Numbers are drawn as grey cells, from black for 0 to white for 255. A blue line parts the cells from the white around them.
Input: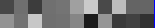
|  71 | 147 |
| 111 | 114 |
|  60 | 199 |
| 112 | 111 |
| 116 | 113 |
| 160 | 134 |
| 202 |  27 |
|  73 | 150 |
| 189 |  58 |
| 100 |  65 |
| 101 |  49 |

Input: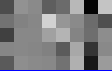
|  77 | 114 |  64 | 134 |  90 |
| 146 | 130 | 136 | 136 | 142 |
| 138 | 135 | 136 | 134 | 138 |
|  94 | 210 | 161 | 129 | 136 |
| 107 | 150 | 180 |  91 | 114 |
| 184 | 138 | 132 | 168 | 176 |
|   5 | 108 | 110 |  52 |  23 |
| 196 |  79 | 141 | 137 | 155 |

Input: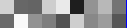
| 210 | 106 |
| 103 | 249 |
| 100 | 146 |
| 206 | 126 |
| 234 |  82 |
|  30 | 206 |
| 147 | 136 |
| 184 | 156 |
| 116 |  86 |

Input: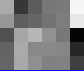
| 170 | 151 |  80 |  99 | 101 |
|  55 |  94 | 166 | 170 | 168 |
|  93 | 102 | 182 | 136 | 143 |
| 120 | 115 | 145 | 138 | 129 |
| 122 | 125 | 120 | 134 | 130 |
| 245 | 231 |   5 |  39 |  63 |

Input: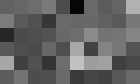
|  98 | 123 |  39 |  88 | 167 |  92 |
| 103 |  90 |  75 |  78 |  64 | 115 |
| 109 |  81 |  79 |  75 |  81 |  77 |
| 122 |  55 |  82 | 103 |  52 |  79 |
|  77 | 105 | 104 |  78 | 109 | 105 |
|   6 | 103 | 110 | 168 | 194 |  58 |
| 105 | 104 | 139 |  66 | 157 |  70 |
|  91 |  97 | 114 | 132 | 161 |  66 |
| 100 |  89 | 117 | 119 |  64 |  87 |
| 177 | 120 | 132 |  84 |  71 | 106 |

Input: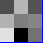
|  78 | 178 | 225 |
| 183 | 126 |   1 |
|  84 | 133 | 114 |

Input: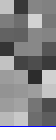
| 195 | 125 |  98 |  53 | 194 | 156 | 147 | 156 | 185 |
|  56 | 110 |  96 | 135 |  67 | 162 | 151 | 163 | 200 |
| 133 | 210 | 136 | 136 |  77 |  44 | 158 | 117 | 109 |
| 129 | 119 | 132 |  86 |  58 | 209 | 197 |  76 |  93 |

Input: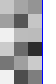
| 198 | 159 | 240 | 203 | 118 | 241 |
| 165 |  86 | 188 | 107 | 159 |  77 |
| 148 | 198 | 187 |  45 | 203 | 126 |
